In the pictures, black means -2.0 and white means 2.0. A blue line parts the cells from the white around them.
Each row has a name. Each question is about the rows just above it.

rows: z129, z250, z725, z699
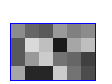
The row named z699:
[ 0.6 -1.4 -1.4  1.2 -0.2 -0.8]
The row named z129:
[ 0.2 -0.4 -0.6  0.4  0.0  0.2]

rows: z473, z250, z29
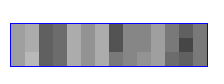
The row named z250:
[ 0.5  0.7 -0.5 -0.3  0.7  0.3  0.7 -0.7  0.1  0.1  0.5 -0.1 -0.9 -0.1]
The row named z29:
[ 0.5  0.9 -0.5 -0.3  0.7  0.3  0.7 -0.1  0.1  0.3  0.5 -0.3 -0.5 -0.1]

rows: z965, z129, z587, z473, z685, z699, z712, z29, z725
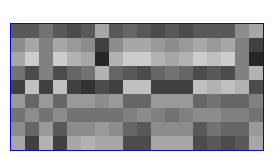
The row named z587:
[ 0.6  1.2  0.0  1.2  0.8  0.6 -1.4  0.8  1.2  1.2  0.8  0.6  0.8  1.2
  1.0  1.2  0.0 -1.4]
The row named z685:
[-1.0  1.0 -1.0  1.0 -1.0 -1.2 -0.8 -1.0  1.0  1.0 -1.0 -1.0 -1.0  1.0
  0.8  1.0  0.8 -0.8]
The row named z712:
[-0.2  0.2 -0.2  0.2 -0.2 -0.2 -0.2 -0.2  0.0  0.2  0.0 -0.2  0.0  0.2
  0.2  0.0  0.0 -0.2]
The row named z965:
[-0.6 -0.6 -0.2 -0.6 -0.8 -0.6  0.6 -0.6 -0.4 -0.6 -0.8 -0.6 -0.8 -0.6
 -0.6 -0.6  0.2  0.6]

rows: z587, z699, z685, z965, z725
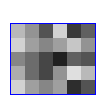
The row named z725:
[ 1.3  0.5  0.1  0.5 -1.3 -0.7]
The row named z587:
[ 0.9  0.3 -0.7  1.3 -1.1 -0.5]

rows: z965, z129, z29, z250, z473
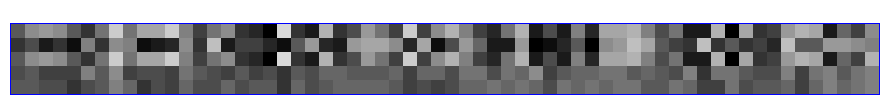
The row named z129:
[-1.2 -0.8 -1.6 -1.2 -1.8  0.0 -1.2  0.2  0.0 -1.8 -1.6 -1.4  0.2 -1.2
  1.0 -1.6 -1.0 -1.0 -1.4 -1.8 -0.6  0.4 -1.4 -1.6  0.4  0.6  0.6  0.2
 -1.4  0.6 -1.8 -0.8  0.4 -0.4 -1.6 -1.6  0.4 -2.0 -1.8 -1.4 -0.6 -2.0
  0.2  0.4  1.0  0.6 -0.6 -1.0 -1.2  1.0 -1.2 -0.6 -1.2 -1.0 -1.4  1.0
 -0.6 -0.6  0.4  0.4  0.2  0.0]
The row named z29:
[-0.6  0.2  0.4  0.2 -0.6 -1.2 -0.2  1.2 -0.2  0.6  0.6  1.2  0.0 -1.0
 -0.2  0.2 -1.2 -1.4 -2.0  1.4 -1.2 -1.6  0.8 -1.2 -0.8  0.4 -0.2 -1.0
  1.2 -1.0  0.2  0.8  0.0 -1.0 -1.4 -0.2  0.8 -1.6 -0.8 -1.6  0.0 -1.4
  0.6  0.6  0.8  0.0 -0.8 -0.2 -1.6 -1.6  0.8 -2.0  0.6 -1.2 -1.0  0.4
  0.8  0.6 -1.6 -0.4 -1.0  0.8]
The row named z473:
[-0.6 -0.6 -0.8 -0.8 -1.2 -0.8 -0.6  0.0 -0.4 -1.2 -0.8 -1.0 -0.4 -0.8
 -0.8 -0.4 -0.8 -0.6 -0.6 -1.2 -0.4 -0.8 -0.6 -0.4 -0.4 -0.4 -0.4 -0.6
 -1.0 -0.8 -1.0 -0.8 -0.4 -0.4 -0.2 -0.4 -0.2 -0.4 -0.8 -0.2 -0.4 -0.2
 -0.4 -0.2 -0.2 -0.6 -0.6 -0.2 -0.4 -1.0 -1.0 -0.2 -0.8 -0.6 -0.6 -0.4
 -1.0 -0.4  0.0 -0.4 -0.2  0.0]

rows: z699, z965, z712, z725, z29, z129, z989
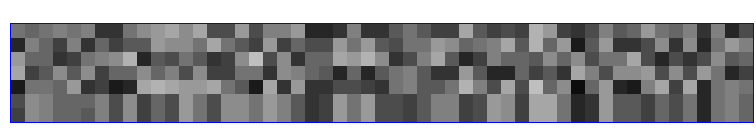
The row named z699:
[-0.2 -0.4 -0.2  0.0 -0.2  0.0 -1.2 -1.2 -0.2  0.2  0.4  0.6  0.2  0.6
 -0.8 -0.8  0.4 -0.8  0.0  0.0  0.4 -1.4 -1.4 -1.2  0.0 -1.2 -1.2 -0.6
 -0.2 -0.6 -1.0 -1.0  0.6 -0.6 -1.0 -0.8 -1.0  0.8  0.4 -1.0 -1.2 -0.8
  0.0 -0.6 -0.4  0.4 -0.2 -0.4  0.0 -1.2  0.0 -1.4 -0.8]
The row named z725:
[ 0.6 -1.0 -0.6  0.2 -0.6  0.2 -1.0 -0.4 -0.4  0.2 -0.4  0.0 -0.8  0.2
 -1.0 -1.0 -0.2 -0.2 -1.2  0.2  0.0 -0.4 -0.6 -1.4 -0.4 -1.4 -0.6 -0.2
  0.0 -0.6 -1.2 -1.2  0.4 -0.6 -1.4 -1.4 -0.4 -1.0 -0.6 -1.2  0.6  0.0
 -0.8  0.2  0.2  0.4 -0.8  0.2 -0.8  0.4 -0.2 -1.4 -1.0]
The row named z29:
[-1.6 -0.2 -0.2 -0.4  0.4 -1.2 -1.0 -1.6 -1.4  0.6  0.8  0.6  0.4  0.4
  0.6 -0.2 -0.6 -1.6  0.6 -1.2  0.4 -1.2 -1.2 -0.8 -0.8 -1.0 -1.2 -0.2
  0.0 -0.6 -0.6 -0.2  0.8  0.0 -0.8  0.6 -0.8  1.0 -0.4  0.2 -1.8 -0.4
  0.4 -1.4 -1.6  0.0  0.6 -1.0  0.6 -1.4 -0.2  0.0 -0.2]
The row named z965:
[-1.4  0.0 -0.4 -1.0  0.0 -1.2 -0.4 -1.0 -0.6 -0.6  0.4  0.2  0.2 -0.2
  0.6 -0.2 -0.6 -1.0  0.4 -1.0 -0.4 -0.8 -0.8  0.4 -0.2  0.4 -0.6 -0.8
 -0.2 -0.2  0.4  0.2 -0.4 -0.2  0.0  0.6 -0.6  0.8 -0.4  0.4 -1.6 -0.6
  0.4 -1.2 -1.2 -0.8  0.2 -1.2  0.2 -1.4 -0.2  0.4  0.0]

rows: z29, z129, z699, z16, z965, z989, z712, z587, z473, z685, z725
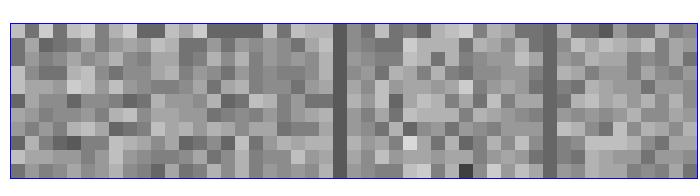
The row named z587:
[ 0.4  0.0  0.4  0.0  0.8  1.0  0.6 -0.4 -0.2  0.0  1.0  0.6  0.8  0.4
  0.8  0.6  0.2  0.6  0.6 -0.2  0.0  0.0  0.6 -0.6  0.4  0.2 -0.2  0.8
 -0.4  0.2  0.4 -0.2  0.4  0.2  0.0  0.4  0.4  0.4 -0.4  1.0  0.8  0.2
 -0.2  1.0  0.2  0.8  0.6  0.2  0.8]

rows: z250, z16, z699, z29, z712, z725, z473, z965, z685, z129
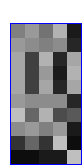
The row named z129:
[-1.8 -1.8 -1.6 -1.6  1.0]
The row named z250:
[ 0.0  0.4 -0.2  0.8 -1.6]
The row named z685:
[-1.2 -0.4 -1.2  1.0 -1.8]
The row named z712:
[ 0.6 -1.0  0.6 -1.4  0.6]
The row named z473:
[ 1.0 -0.4  0.8 -0.8 -0.6]

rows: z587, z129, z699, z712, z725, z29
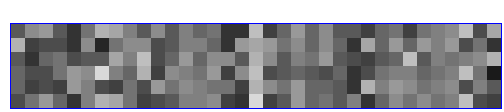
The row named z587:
[-0.6  0.2  0.4 -0.6 -1.2 -0.2  0.8  0.6  0.0 -0.6  0.2 -0.6  0.0 -0.4
 -0.2 -1.2 -1.2  1.0 -1.0 -0.4  0.4 -0.4  0.2 -0.6 -0.6 -1.0 -0.4 -0.2
 -1.0 -0.2  0.0  0.2  1.0 -0.8  0.6]
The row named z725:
[-0.4 -1.0 -0.8 -1.0  0.4  0.0 -0.8 -1.0 -0.2 -0.8  0.4 -0.2  0.2  0.0
 -0.2 -0.2 -1.0  0.8  0.2 -0.2  0.4 -0.4 -0.4 -0.6 -1.2  0.8  0.0  0.4
  0.2 -0.2  0.0  0.2 -0.8  0.0 -0.6]

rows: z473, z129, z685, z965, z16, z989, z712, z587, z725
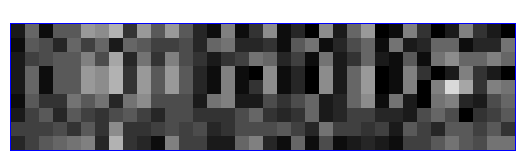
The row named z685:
[-1.6 -1.0 -0.8 -0.6 -0.6  0.0 -0.8  0.6 -1.4 -0.2 -1.2  0.0 -0.8 -1.2
 -1.6 -1.2 -1.0 -0.2 -0.4 -1.4 -1.0 -1.8 -0.2 -1.6 -1.2 -0.4 -1.6 -1.8
 -0.6 -1.8 -0.2  0.2 -0.4 -0.4  0.0 -0.4]
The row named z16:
[-1.6 -0.4 -1.8 -0.6 -0.6  0.4  0.2  0.8 -1.2  0.4 -0.6  0.4 -0.6 -1.4
 -1.8  0.0 -1.8 -1.2  0.2 -1.8 -1.4 -2.0  0.2 -1.6 -0.4  0.4 -2.0 -1.8
  0.0 -2.0  0.0  1.4  0.6 -1.2  0.0 -0.2]
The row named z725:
[-1.4 -1.0 -0.6 -0.4 -0.2  0.0 -1.4  0.8 -1.2 -1.4 -1.8  0.0 -1.0 -1.0
 -1.6 -1.6 -0.4  0.0 -1.4 -1.8 -0.4 -1.8 -0.8 -1.8 -1.6 -1.4 -1.6 -1.8
 -1.0 -1.0 -0.6 -0.2 -0.6 -0.8 -0.2 -0.2]

